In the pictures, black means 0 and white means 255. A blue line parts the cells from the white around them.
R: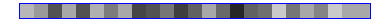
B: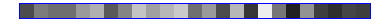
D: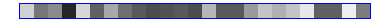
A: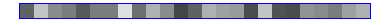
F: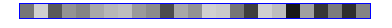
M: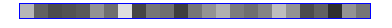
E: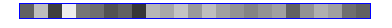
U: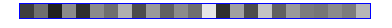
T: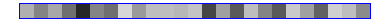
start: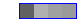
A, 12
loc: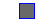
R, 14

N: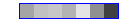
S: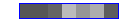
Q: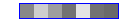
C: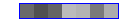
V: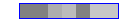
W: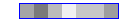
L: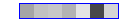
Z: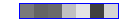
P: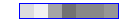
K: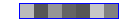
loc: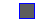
S, 6
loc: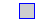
Q, 1
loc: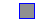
N, 5
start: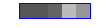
S, 0
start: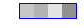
N, 2

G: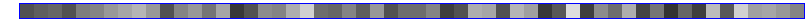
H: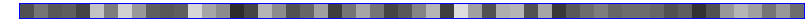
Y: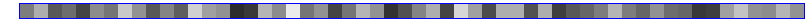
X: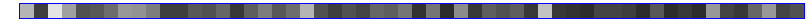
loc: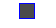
Y, 33
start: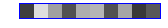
H, 30
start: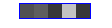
X, 34
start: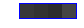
X, 38
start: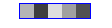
H, 29
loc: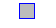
G, 49

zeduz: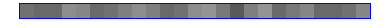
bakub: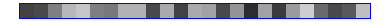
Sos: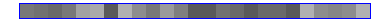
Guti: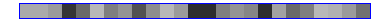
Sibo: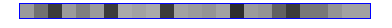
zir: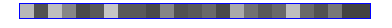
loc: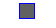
Sibo, 18
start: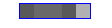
Sos, 16

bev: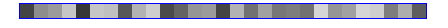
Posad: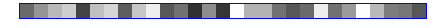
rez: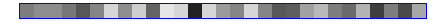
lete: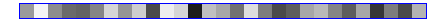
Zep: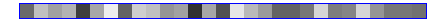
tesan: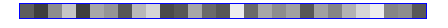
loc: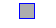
bev, 27
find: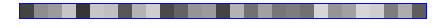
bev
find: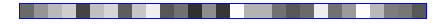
Posad
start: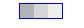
tesan, 23
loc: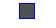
Zep, 14
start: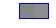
tesan, 26
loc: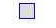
lete, 16

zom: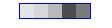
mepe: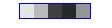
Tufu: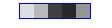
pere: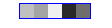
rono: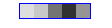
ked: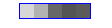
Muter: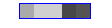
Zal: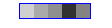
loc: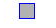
ked, 1
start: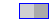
Zal, 0

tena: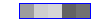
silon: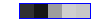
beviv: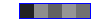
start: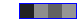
beviv, 0
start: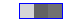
tena, 2
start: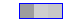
silon, 2
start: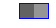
beviv, 2

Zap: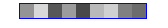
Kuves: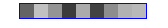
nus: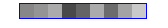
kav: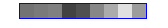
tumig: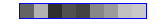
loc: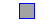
nus, 7
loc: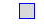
Zap, 1
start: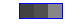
kav, 3
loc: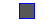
Zap, 2

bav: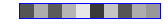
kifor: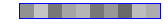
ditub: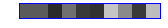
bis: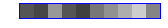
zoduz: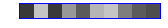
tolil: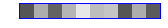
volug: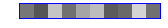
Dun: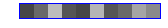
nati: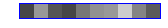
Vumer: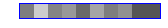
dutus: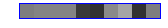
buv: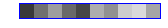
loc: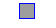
buv, 2
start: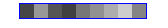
bis, 1
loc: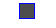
zoduz, 9
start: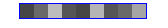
Dun, 0
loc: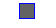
tolil, 2
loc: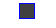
bis, 4
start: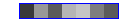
zoduz, 2

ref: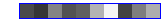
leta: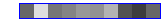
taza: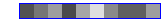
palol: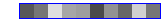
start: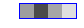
taza, 2
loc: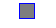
ref, 8
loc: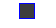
leta, 8
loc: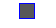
palol, 0

